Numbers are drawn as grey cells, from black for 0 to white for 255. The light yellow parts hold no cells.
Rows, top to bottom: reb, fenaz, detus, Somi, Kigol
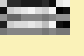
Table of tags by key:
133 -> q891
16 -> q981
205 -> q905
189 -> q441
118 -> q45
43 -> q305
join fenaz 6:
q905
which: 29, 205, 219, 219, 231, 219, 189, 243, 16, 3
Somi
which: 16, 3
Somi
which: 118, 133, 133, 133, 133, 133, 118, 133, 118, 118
Kigol
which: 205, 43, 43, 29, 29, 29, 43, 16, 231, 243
reb

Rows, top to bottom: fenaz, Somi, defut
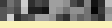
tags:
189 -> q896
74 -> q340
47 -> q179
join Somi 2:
q340
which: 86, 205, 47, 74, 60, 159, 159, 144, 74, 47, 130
fenaz
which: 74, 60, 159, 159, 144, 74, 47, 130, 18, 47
fenaz
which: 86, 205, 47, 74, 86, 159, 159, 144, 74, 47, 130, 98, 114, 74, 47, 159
defut
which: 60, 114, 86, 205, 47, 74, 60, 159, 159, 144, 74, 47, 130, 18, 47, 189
fenaz

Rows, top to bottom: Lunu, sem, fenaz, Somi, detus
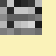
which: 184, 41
Somi
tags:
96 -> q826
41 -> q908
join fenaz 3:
q826
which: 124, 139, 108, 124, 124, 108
detus
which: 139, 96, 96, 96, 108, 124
fenaz

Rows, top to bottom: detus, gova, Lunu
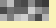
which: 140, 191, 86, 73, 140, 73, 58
detus
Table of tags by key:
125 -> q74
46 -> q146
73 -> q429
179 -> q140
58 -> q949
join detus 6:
q949
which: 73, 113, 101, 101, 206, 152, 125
gova

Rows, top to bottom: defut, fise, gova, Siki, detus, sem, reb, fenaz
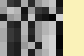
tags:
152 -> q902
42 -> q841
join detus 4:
q841
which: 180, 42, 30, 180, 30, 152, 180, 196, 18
Siki
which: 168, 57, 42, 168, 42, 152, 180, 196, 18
defut
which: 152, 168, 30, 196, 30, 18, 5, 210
gova
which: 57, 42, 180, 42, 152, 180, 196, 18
detus

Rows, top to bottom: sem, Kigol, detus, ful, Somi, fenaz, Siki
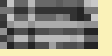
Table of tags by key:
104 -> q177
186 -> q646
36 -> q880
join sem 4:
q646
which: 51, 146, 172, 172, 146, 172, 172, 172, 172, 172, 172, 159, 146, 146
ful
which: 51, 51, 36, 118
Kigol

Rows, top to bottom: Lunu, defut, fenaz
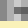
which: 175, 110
defut
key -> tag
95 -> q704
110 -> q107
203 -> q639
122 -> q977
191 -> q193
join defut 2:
q107
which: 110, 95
defut
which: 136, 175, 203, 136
fenaz
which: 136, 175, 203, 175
Lunu

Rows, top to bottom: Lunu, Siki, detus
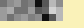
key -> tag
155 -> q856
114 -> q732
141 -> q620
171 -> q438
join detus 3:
q856
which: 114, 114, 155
Siki
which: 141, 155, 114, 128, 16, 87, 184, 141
Lunu

